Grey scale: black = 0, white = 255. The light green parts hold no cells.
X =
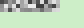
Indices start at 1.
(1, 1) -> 76
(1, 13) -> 180
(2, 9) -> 235
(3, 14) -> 214
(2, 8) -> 236
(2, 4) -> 226
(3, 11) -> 112
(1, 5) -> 224
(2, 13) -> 105
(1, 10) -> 84
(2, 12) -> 172
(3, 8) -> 135

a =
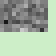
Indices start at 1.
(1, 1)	136
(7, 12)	107
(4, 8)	98
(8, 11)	50
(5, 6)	141
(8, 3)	116
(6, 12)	143
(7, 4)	153
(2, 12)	123
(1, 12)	127
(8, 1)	154
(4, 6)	135
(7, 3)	125
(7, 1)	140
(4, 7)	144
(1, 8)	114
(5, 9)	140
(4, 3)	98
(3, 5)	145
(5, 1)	117
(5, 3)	96
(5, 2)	141
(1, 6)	122
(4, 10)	86
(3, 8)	79
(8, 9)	151
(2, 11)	113
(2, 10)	140
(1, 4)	122
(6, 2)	23
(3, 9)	116
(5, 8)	118

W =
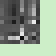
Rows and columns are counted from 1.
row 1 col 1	85
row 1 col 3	70
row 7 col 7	85
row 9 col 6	228
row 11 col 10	77
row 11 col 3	75
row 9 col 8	102
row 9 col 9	140
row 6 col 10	40
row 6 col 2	74
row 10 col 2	86
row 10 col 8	80
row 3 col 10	58
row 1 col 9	116
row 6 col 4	28
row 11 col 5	73
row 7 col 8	84
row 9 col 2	80
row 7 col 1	84
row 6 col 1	118
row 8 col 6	190
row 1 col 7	76
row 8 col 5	88
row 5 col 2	83
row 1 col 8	94
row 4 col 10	58
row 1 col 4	64
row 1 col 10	75
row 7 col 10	84
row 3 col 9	174
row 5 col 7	79

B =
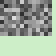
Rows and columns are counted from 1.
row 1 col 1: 54
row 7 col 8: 137
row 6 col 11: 199
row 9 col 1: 155
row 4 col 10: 103
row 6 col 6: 89
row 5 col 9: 178
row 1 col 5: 84
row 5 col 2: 141
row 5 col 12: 166
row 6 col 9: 154
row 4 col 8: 142
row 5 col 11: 129
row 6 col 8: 153
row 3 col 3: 176
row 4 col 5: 147
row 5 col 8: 100
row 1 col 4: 146
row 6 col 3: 128
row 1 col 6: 204
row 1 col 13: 96
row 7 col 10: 163
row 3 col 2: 187
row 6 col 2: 147
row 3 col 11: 101
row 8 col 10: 192
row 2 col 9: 156
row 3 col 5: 190
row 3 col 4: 193
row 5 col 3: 93
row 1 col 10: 164
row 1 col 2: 123
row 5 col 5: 171
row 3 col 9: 156
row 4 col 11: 165
